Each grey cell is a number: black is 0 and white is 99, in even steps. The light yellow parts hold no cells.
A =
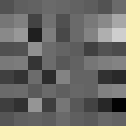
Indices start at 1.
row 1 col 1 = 32
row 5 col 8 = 49
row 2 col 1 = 46
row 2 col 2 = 50
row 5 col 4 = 42
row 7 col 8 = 50
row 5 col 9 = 51
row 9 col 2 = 37
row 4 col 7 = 25
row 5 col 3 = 20
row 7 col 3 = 35
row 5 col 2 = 48
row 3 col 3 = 12
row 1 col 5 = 40
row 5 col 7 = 46
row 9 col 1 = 33
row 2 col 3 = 26
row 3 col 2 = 59
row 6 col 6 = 39
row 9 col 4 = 36
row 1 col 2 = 37
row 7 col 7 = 39
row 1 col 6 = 38
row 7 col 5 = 37
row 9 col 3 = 38

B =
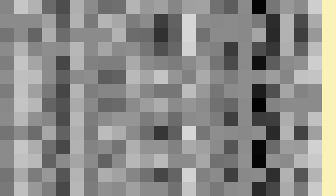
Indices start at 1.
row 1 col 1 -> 52
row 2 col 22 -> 29
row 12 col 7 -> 54
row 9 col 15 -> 55
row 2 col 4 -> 62
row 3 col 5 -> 42
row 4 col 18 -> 54
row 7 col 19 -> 11
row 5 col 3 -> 64
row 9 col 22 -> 54
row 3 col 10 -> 42
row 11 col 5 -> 28
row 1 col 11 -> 59
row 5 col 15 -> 60
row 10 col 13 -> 37
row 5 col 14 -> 54
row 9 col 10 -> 58
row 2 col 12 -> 24
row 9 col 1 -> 54
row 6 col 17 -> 48
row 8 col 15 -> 54
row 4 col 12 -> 31
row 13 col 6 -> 70
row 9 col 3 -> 56
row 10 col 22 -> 26
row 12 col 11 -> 63
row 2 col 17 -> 54
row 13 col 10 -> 52
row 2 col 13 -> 38
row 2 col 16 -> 53
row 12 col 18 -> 56
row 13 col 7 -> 47
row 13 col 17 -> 24
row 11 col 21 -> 61
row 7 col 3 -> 62
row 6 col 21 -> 52
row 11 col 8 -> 54
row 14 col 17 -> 54

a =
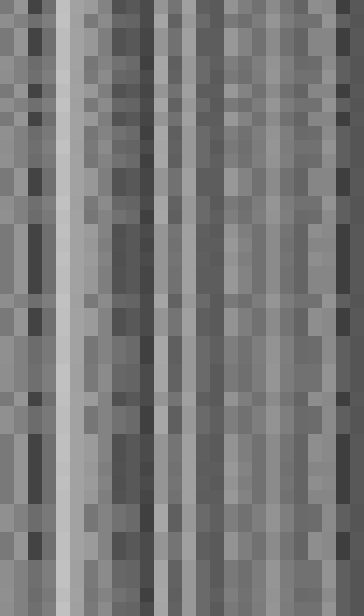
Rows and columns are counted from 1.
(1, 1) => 47
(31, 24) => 54
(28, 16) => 35
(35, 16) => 35
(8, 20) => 58
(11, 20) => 58
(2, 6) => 62
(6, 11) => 29
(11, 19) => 48
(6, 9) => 40
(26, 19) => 49
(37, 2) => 50
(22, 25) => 37
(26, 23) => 42
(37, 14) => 59
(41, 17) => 47
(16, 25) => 37
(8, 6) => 62
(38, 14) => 59
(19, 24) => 53
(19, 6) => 63
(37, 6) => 63
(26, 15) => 41
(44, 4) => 49
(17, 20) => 54
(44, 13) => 38
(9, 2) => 58
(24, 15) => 37
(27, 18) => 43
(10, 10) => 41
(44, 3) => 43
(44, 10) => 39
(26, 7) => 46
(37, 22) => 41
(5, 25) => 37
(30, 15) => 41
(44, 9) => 40
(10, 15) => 41
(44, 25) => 37
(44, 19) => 48

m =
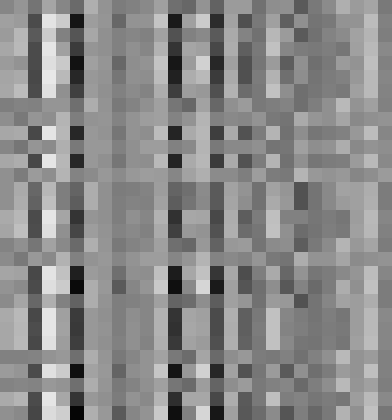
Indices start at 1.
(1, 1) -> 52
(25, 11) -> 51
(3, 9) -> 50
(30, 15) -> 83
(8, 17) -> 56
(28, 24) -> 55
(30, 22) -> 49
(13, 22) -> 70
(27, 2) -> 58
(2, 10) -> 57
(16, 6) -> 20
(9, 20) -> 47
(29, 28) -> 53
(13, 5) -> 70
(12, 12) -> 72
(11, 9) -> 50
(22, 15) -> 55
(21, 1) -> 57
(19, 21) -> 45
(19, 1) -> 54
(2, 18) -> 31
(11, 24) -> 57
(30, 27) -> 75
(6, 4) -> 90
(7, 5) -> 56
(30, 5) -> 80
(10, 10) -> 57
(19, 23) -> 57
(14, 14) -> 43
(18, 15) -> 59
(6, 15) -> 72
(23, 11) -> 52
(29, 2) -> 70
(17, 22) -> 42
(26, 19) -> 48
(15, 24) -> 53
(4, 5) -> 62
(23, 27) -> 72
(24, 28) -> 52
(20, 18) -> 30

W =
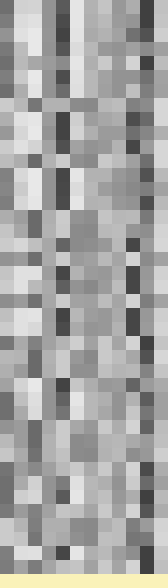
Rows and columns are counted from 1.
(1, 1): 43
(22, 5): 79
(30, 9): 57
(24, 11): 60
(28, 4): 58
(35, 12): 62
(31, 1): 57
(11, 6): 63
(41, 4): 64
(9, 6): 80
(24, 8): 59
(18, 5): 39
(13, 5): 27
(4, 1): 47
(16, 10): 72
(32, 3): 41
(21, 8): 60
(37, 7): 64
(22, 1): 55
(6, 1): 49
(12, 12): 83
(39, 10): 46
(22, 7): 62
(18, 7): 55
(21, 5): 37
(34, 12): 67
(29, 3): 86
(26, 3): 41
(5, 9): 60
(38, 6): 54
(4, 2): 73
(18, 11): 60
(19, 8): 72
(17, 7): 53
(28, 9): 60
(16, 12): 78
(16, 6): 57
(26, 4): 69

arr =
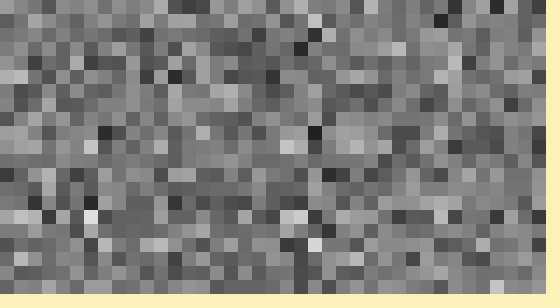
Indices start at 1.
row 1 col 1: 60
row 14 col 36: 52
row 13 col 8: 61
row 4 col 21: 40
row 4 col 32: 54
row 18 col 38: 53
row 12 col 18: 50
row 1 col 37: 63
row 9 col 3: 64
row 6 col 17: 28
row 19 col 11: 41
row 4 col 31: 55
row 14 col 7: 35
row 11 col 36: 29
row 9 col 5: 58
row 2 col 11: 62
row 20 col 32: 64
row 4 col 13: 31
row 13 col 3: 57
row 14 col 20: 37
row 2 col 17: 61
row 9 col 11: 52
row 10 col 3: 51
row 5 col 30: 39
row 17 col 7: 65
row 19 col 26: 71
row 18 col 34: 42
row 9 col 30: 45
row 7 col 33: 61
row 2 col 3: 64
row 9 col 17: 36
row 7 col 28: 29
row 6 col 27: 57
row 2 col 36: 51
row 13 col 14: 63
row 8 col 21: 46
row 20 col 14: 38
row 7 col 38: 49
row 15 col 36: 51
